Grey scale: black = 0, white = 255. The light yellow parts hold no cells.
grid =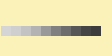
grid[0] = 213
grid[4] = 153
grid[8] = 69
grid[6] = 109

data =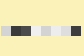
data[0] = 212
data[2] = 75
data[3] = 240

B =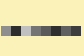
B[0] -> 142
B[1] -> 45
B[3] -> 116
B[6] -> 96

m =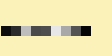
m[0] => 13
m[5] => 231
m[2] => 189

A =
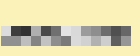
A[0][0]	220
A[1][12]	150
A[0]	[220, 61, 50, 175, 74, 112, 227, 217, 155, 142, 109, 80, 103]
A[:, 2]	[50, 190]
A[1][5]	142
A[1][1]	144

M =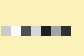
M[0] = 203
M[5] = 165
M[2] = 80

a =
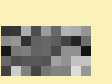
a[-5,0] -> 52
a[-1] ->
[65, 203, 128, 69, 118, 130, 128, 220, 150]
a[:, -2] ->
[173, 36, 144, 193, 220]
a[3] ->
[104, 79, 87, 88, 84, 161, 146, 193, 195]
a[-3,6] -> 144
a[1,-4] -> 93
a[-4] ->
[139, 150, 49, 98, 103, 93, 66, 36, 110]
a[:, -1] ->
[149, 110, 19, 195, 150]
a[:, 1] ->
[55, 150, 119, 79, 203]
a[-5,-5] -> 156

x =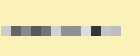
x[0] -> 204
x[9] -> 54
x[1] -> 101
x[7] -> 144

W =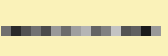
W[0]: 111
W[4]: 75
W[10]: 129
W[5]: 153
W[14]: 27

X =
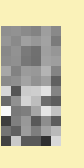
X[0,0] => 143
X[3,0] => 140
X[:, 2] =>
[138, 160, 122, 119, 155, 163, 203, 212, 126, 152, 156, 89]
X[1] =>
[150, 138, 160, 151, 162, 123]
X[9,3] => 89
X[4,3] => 152
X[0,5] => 137
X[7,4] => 108
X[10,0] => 116
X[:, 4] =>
[158, 162, 159, 162, 180, 160, 226, 108, 230, 141, 162, 47]
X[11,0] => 66
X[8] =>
[249, 121, 126, 166, 230, 194]
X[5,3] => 146
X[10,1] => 96

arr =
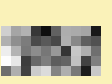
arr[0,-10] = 207
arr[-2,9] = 127
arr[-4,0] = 176
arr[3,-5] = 93
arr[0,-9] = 165
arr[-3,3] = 141
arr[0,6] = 173
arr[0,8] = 165
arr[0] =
[207, 165, 178, 55, 14, 97, 173, 170, 165, 24]
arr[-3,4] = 119
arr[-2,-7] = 104
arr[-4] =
[176, 143, 124, 74, 89, 72, 175, 136, 95, 81]
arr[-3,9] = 111
